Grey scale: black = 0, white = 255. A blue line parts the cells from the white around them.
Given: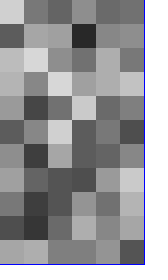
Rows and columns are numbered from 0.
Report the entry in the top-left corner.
208
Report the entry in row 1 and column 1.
166
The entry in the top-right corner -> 113
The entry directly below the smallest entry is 113
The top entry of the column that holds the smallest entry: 142
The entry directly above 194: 120
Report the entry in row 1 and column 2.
160
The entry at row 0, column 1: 120
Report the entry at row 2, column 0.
188
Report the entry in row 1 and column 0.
92
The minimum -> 40
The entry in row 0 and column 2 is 100
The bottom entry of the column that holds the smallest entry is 127

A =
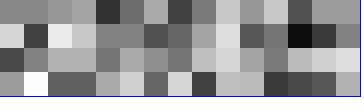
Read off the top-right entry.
156
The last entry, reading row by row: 179
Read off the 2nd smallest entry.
50
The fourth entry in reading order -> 164
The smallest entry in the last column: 130
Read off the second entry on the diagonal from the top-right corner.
58
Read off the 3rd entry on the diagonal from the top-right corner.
186
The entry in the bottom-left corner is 156
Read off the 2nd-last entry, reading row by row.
88
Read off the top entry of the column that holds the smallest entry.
81
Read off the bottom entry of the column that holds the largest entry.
253
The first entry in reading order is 136
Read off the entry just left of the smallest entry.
116
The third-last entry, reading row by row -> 73
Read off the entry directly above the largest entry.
130

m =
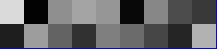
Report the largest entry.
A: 218
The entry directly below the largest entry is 30
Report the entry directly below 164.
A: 49
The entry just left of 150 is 164
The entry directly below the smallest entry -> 157

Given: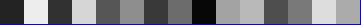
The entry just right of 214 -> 86
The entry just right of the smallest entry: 163

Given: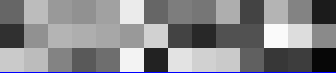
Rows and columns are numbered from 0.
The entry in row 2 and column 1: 188
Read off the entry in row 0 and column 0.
102
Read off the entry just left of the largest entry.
81
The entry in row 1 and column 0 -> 48
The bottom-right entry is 7
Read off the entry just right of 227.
209
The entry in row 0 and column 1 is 188
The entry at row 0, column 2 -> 153
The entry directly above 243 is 153
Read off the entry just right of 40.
81
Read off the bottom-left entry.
202
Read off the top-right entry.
27
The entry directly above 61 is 221

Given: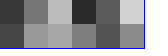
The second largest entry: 187
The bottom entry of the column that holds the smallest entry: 126
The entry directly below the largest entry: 139
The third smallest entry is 70

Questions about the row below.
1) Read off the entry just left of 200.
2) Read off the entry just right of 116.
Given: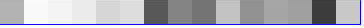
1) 60
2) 194

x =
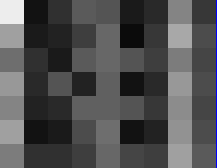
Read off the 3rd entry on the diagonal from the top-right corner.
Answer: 62
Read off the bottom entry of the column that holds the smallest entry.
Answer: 69
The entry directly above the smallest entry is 26
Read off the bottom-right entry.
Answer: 90
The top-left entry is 237
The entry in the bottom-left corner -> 124
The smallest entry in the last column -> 55
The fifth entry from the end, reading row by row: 103
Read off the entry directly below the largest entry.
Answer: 160
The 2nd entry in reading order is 18
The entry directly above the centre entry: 103
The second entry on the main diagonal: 26
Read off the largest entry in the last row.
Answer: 160
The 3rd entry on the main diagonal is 26
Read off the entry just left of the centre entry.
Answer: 34
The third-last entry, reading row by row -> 62
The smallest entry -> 11

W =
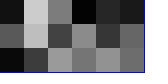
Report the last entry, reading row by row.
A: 109
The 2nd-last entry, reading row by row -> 146
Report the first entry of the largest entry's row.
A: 17
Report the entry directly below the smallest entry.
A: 139
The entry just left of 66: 190
